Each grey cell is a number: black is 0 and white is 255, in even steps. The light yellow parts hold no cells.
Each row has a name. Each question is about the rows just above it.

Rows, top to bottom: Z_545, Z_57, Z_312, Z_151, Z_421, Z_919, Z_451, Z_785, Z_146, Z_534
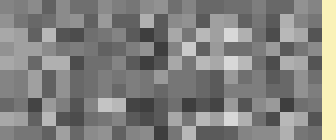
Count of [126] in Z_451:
7
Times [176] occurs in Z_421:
3

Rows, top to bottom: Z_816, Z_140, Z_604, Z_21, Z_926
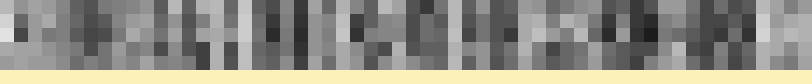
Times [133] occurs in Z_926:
2
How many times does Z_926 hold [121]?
5
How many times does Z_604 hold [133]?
2
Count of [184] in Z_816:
6
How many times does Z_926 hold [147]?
3
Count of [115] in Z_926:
2
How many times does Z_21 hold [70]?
1

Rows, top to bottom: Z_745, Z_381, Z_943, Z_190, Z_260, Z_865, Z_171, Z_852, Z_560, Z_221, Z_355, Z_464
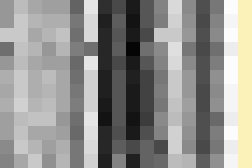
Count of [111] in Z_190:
4
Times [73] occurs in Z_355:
3
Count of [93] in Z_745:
0
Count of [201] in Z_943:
4

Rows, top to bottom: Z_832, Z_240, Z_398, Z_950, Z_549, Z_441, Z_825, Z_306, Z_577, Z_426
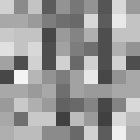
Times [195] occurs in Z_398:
4
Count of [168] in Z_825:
5
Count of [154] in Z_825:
3
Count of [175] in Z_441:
0
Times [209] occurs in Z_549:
4
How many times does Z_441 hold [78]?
0

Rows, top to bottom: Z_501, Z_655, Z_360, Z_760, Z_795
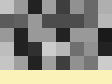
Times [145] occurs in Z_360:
0
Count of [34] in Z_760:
2
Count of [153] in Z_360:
5
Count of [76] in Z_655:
3

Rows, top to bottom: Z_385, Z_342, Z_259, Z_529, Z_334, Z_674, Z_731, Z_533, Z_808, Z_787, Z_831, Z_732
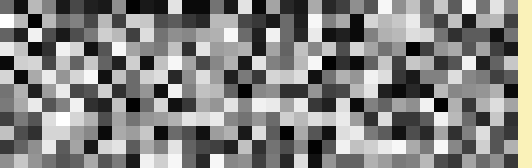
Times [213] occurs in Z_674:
3
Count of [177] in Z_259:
2
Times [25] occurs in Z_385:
5

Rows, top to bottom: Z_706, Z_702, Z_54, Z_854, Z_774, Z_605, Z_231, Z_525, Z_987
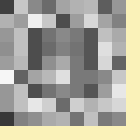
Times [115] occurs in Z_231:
1
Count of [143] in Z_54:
0
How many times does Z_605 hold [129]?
0

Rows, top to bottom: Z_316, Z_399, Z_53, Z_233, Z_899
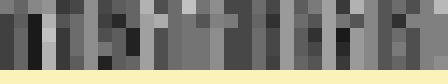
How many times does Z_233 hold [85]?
1
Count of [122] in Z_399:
1

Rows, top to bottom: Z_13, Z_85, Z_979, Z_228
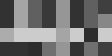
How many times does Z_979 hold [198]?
0
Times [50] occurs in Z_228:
3

